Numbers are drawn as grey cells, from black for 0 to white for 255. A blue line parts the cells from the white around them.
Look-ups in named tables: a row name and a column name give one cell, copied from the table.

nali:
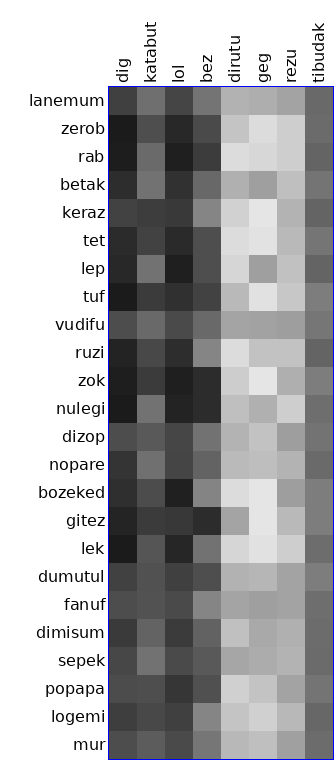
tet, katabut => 66
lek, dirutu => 214
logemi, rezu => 184
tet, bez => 78
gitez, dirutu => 164
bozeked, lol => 32
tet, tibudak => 117

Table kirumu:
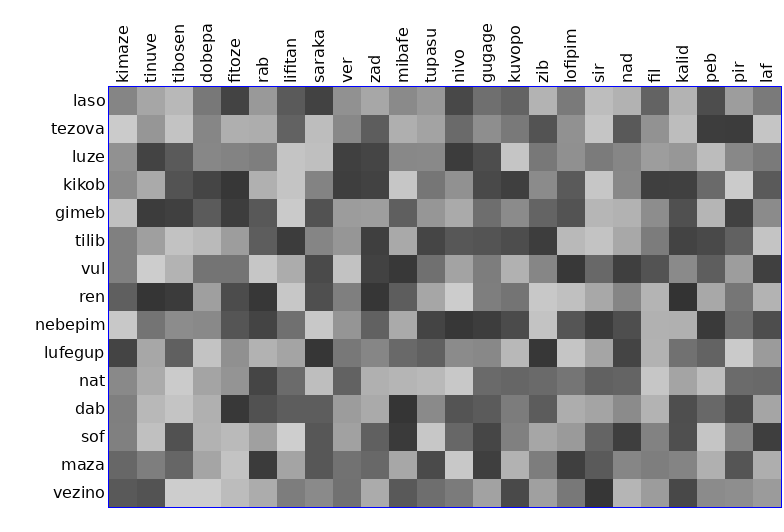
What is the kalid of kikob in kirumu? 64
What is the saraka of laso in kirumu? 66
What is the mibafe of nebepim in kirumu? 170
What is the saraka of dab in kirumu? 93
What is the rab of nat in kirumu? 69
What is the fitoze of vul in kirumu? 116
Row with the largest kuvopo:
luze

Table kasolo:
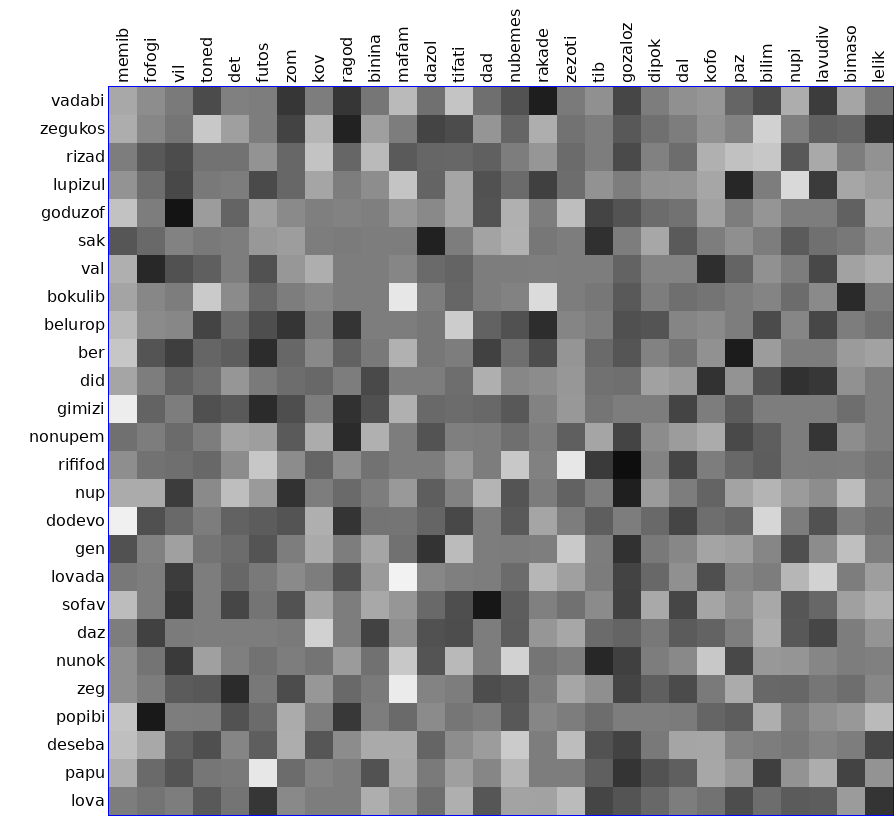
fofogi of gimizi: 99
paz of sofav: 142
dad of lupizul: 81
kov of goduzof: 127
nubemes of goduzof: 176
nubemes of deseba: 203
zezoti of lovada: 160
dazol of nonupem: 83
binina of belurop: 125
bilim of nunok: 152
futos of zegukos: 125
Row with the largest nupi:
lupizul

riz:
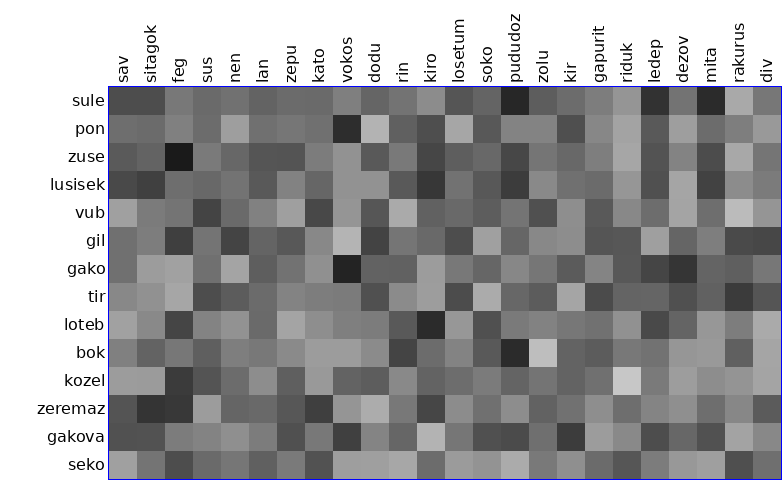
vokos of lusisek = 146
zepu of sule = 107
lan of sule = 99
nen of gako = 164
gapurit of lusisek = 107
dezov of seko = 152
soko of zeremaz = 112
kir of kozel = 99
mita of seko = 159
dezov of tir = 80
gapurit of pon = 135
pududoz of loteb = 122
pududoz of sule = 39
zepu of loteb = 164
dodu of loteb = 124
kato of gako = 144

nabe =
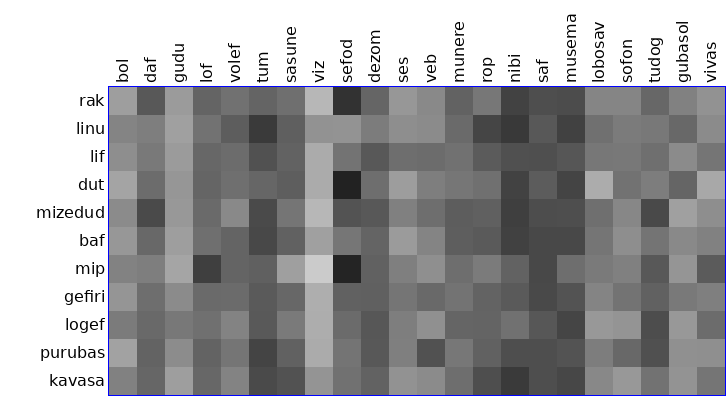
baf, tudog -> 116
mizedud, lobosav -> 111
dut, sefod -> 34
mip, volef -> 100
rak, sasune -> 111
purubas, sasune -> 97
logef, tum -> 89
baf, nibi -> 65
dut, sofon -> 114
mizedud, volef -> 137
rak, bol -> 158
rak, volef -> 113
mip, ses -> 127
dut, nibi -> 66
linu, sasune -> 95
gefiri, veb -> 105
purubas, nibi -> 78
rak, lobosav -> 133

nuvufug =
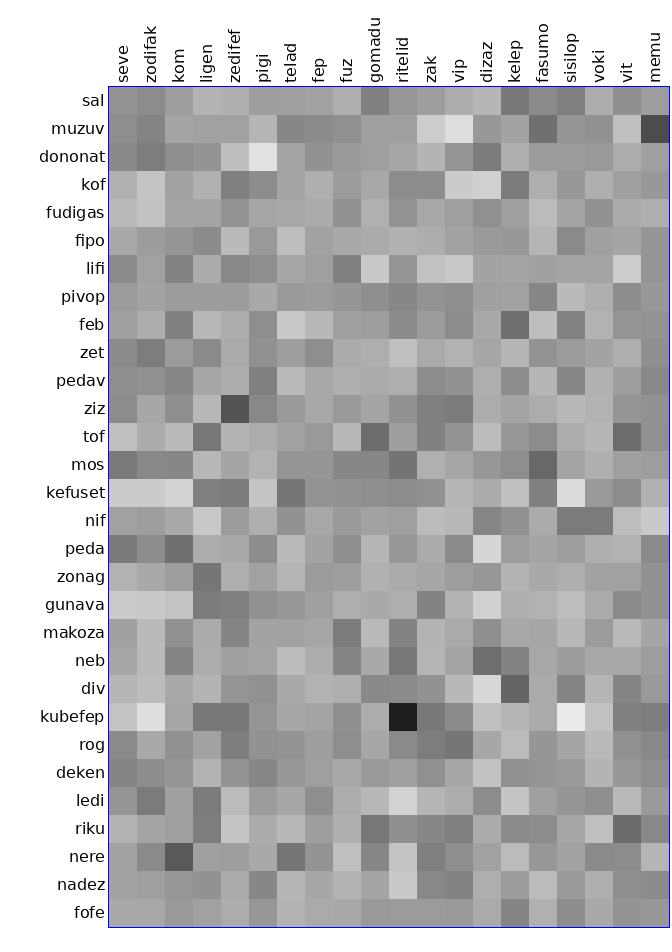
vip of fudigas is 159
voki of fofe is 169
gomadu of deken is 153
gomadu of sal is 129
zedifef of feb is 173
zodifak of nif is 158
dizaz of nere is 161
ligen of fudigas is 164
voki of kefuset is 153
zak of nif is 188
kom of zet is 155
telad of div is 169
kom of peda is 112
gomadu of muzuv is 159
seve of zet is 139
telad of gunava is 152
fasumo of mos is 104
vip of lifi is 200

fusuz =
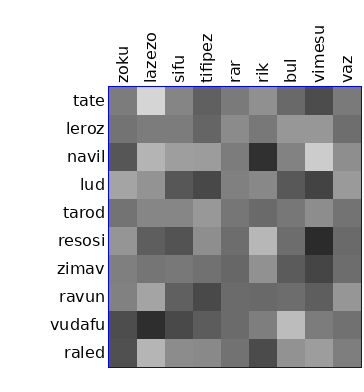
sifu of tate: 133
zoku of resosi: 149
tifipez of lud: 72
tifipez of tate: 96
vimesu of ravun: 94
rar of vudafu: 107
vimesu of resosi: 43
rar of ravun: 107
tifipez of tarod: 152
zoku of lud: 164
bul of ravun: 109
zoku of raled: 80
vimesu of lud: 67
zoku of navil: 86
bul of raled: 146
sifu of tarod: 134

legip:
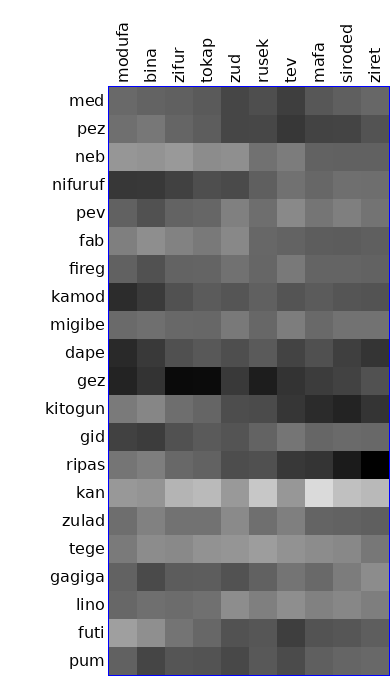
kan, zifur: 180
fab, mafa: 93
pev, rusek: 110
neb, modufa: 150
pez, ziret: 83
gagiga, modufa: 98
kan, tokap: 186
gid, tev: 117
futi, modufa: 159
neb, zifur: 153
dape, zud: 78
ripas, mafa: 52
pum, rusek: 88
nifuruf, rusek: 95
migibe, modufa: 106
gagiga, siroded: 124

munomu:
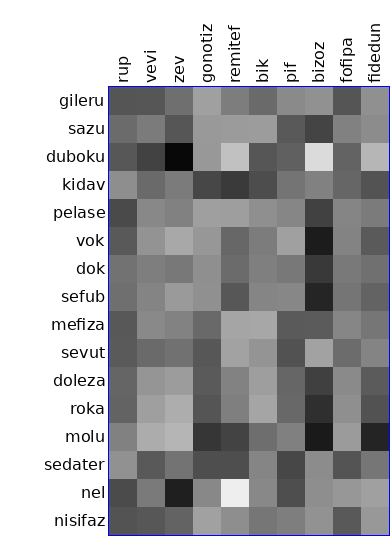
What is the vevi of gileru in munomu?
86
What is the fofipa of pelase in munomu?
133
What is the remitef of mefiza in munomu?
165
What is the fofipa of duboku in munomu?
99
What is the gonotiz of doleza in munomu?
90
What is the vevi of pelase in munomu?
136
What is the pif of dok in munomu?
120
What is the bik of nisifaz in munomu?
118
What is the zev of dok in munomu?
120
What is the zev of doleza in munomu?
156
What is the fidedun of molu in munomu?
36
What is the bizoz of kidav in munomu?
129

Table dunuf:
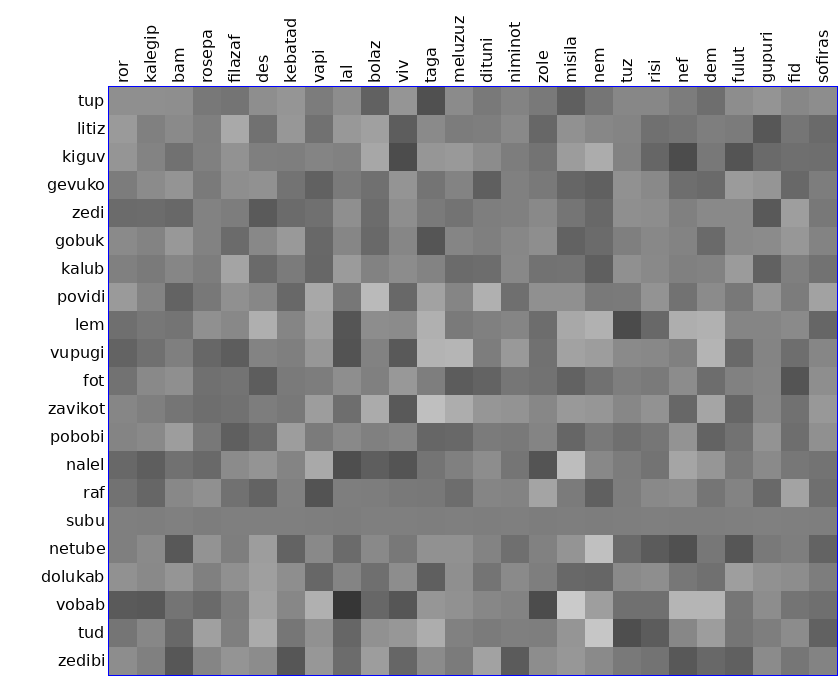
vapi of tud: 145
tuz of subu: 126
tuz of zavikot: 135
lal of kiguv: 129
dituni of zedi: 126
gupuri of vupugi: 132
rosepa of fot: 112
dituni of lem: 128
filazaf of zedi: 125
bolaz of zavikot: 171
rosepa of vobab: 106
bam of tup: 142
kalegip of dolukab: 137
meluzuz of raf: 109
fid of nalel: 119
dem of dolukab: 112
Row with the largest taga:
zavikot

